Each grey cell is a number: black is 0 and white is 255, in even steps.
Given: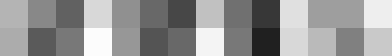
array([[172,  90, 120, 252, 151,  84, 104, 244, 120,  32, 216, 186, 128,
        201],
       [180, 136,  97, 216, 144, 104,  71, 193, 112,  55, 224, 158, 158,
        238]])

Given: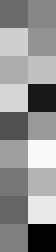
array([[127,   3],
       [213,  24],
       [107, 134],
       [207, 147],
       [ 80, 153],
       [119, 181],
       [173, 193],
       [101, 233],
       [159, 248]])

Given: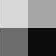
array([[109,  12],
       [215, 166]])

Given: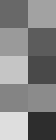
array([[222,  45],
       [197,  73],
       [154,  92],
       [132, 139],
       [104, 162]])

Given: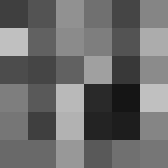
array([[118,  63, 178,  35,  29, 133],
       [ 76,  69,  97, 160,  56, 139],
       [ 63,  83, 145, 112,  69, 133],
       [126,  89, 185,  41,  21, 192],
       [192,  97, 139, 126,  83, 172],
       [105, 105, 152,  89, 112, 118]])

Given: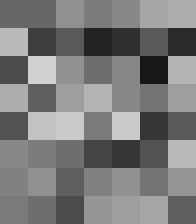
array([[186,  62,  89,  35,  48,  89,  42],
       [172,  95, 158, 180, 136, 116, 158],
       [103, 103, 144, 123, 136, 165, 172],
       [123, 110,  75, 150, 158, 165,  95],
       [136, 123, 110,  69,  54,  82, 186],
       [129, 144,  95, 129, 144, 116, 150],
       [ 82, 194, 201, 123, 201,  54,  89],
       [ 75, 209, 144, 110, 136,  23, 180]])

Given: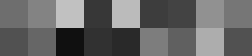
array([[ 81, 102,  16,  49,  41, 125,  96, 173,  81],
       [110, 131, 193,  55, 187,  61,  67, 145, 118]])

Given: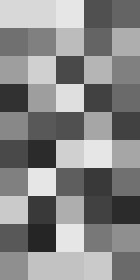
array([[ 88,  37, 230, 120, 143],
       [ 73,  43, 208, 230, 166],
       [202,  57, 174,  65,  43],
       [136,  88,  80, 166,  65],
       [112, 128, 188, 100, 174],
       [ 49, 158, 223,  65, 106],
       [143, 194, 194, 202, 106],
       [158, 208,  73, 181, 128],
       [216, 216, 230,  80, 100],
       [128, 230,  94,  57, 112]])
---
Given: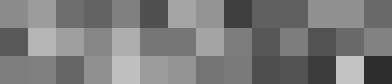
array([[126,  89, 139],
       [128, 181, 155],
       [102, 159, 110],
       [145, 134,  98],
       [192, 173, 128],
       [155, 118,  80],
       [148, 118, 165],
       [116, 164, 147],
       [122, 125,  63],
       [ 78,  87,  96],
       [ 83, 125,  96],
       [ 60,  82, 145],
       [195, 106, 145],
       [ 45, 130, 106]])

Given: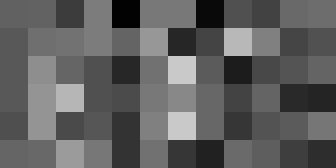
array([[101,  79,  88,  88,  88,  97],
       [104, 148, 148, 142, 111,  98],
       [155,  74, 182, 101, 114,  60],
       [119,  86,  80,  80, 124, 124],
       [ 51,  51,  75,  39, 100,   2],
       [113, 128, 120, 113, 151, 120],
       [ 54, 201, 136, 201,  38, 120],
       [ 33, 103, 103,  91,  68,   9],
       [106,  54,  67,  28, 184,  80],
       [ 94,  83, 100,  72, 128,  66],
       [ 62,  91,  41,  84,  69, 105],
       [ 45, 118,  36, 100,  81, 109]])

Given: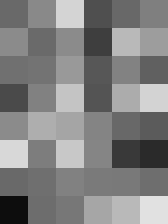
array([[ 13, 105, 216, 139,  74, 112, 139, 105],
       [109, 111, 125, 174, 129, 115, 106, 137],
       [119, 129, 200, 165, 196, 153, 139, 212],
       [166, 122, 133, 132,  84,  87,  62,  79],
       [185, 121,  57, 104, 172, 130, 185, 104],
       [225, 110,  42,  91, 211,  96, 157, 127]])

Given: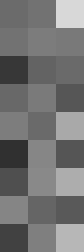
array([[ 65, 133,  79,  48, 125, 104,  55, 114, 107],
       [127, 101, 137, 134, 106, 122,  99, 124, 114],
       [183,  89, 173,  85, 169,  86, 106, 121, 216]])

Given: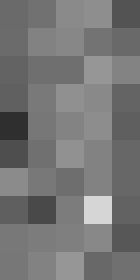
array([[119, 120,  95, 139,  78,  47,  96,  99, 107, 106],
       [130, 124,  73, 120, 112, 119, 121, 111, 130, 113],
       [150, 127, 124, 110, 145, 131, 144, 111, 135, 138],
       [104, 136, 214, 130, 130, 141, 137, 150, 115, 142],
       [112,  87,  98, 103, 103,  95, 100, 131, 105,  83]])

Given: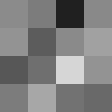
array([[124,  87, 147, 139],
       [167, 111,  92, 124],
       [114, 214, 138,  32],
       [105, 147, 161, 137]])

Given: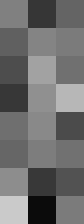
array([[202, 141, 102, 111,  55,  77,  96, 128],
       [ 11,  56, 125, 137, 144, 162, 132,  54],
       [123,  82, 113,  75, 183, 112, 123, 100]])
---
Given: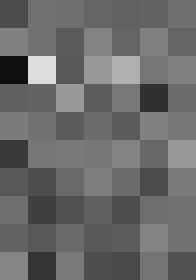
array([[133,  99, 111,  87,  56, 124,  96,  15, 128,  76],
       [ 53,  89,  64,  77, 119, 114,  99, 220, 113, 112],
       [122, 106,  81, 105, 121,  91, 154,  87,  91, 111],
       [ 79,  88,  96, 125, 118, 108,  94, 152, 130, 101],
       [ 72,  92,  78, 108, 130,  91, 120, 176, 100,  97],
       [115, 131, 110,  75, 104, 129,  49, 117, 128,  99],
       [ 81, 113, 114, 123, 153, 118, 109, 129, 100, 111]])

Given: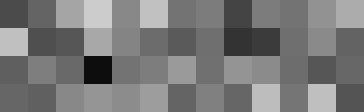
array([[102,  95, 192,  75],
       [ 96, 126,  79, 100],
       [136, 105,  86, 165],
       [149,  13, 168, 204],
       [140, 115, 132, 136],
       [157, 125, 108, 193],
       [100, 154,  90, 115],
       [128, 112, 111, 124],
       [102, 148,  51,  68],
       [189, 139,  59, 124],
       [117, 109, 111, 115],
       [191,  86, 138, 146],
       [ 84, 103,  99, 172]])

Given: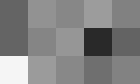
array([[245, 100, 100],
       [155, 133, 146],
       [136, 150, 135],
       [111,  41, 156],
       [130,  99, 129]])

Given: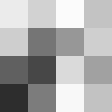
array([[ 45,  96, 206, 235],
       [124,  71, 117, 210],
       [248, 218, 151, 251],
       [194, 161, 207, 195]])

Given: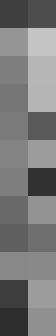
array([[ 45,  61, 136,  95, 105, 127, 131, 122, 117, 127, 149,  63],
       [144, 156, 137, 111, 147,  49, 156,  89, 181, 183, 196,  78]])

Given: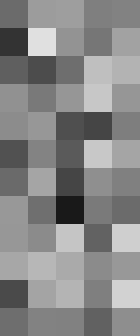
array([[110,  74, 167, 151, 152, 106,  81, 140, 145,  95,  51, 107],
       [130, 164, 183, 139, 111, 165, 131, 151, 121,  76, 224, 156],
       [129, 180, 170, 197,  25,  69,  90,  79, 150, 110, 147, 158],
       [ 97, 127, 139,  98, 122, 143, 200,  69, 199, 191, 118, 127],
       [142, 210, 152, 207, 107, 128, 165, 126, 150, 179, 162, 130]])
